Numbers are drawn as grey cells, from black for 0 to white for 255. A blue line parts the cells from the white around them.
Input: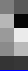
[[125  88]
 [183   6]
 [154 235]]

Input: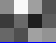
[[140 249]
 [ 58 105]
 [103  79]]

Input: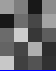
[[159 126]
 [ 23 109]
 [107 205]]

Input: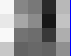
[[247 134]
 [232 167]
 [249 115]]

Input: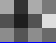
[[168  50]
 [ 80  30]
 [140  85]]

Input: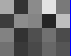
[[171  51]
 [ 60 141]
 [130  50]]

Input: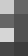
[[204 102]
 [102  81]
 [214  81]]

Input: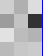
[[207 176]
 [156 195]
 [226 188]]

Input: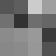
[[ 85  94]
 [113  50]
 [139 145]]
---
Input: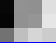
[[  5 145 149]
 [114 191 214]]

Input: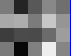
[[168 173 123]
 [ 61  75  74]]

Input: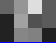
[[ 34 162  81]
 [ 34 134 129]]

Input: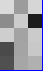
[[140 204  29]
 [206 163 203]]

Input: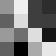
[[ 97 219  62]
 [154 110 222]]

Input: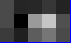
[[ 74   1 154]
 [ 59  31  93]]
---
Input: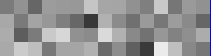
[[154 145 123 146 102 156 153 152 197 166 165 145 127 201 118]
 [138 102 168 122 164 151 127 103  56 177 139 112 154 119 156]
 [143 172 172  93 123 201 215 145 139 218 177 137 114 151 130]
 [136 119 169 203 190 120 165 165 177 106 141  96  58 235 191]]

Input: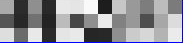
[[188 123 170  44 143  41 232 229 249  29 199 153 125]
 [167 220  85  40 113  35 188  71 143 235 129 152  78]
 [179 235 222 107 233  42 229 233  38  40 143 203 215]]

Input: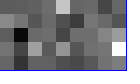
[[ 70 103  92  93  97 109 197 102 105]
 [105  84 137 117  86 106  80  60 118]
 [133 156  93   8 106 110  70 110 110]
 [117 253 115  69 160  90 148  86 112]
 [114 125 102  51  98  97  79  73  88]]

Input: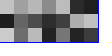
[[ 43  31 195 160 183 139 188]
 [173 193  30 101  76  45  63]
 [ 35  60 203 109 186  35 119]]

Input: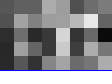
[[109 123  86  96  96 172 157  80]
 [232  99  81 163 129 157 159 185]
 [105  10  45 110  41  57 213  52]
 [173 119  40 159 101  57 202  62]
 [118 172  41  87  50 133 164 107]]

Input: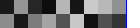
[[184 145  25 149  38  13 182  21 202]
 [ 80  52 141  24 124 164  83 199  17]]

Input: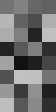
[[103  98 115 130]
 [ 77 174 182  98]
 [ 35 191 172 127]
 [127  46  34  89]
 [ 30  70 163  17]
 [192 116  82 193]
 [144  31 152  58]
 [137  46 190  88]]
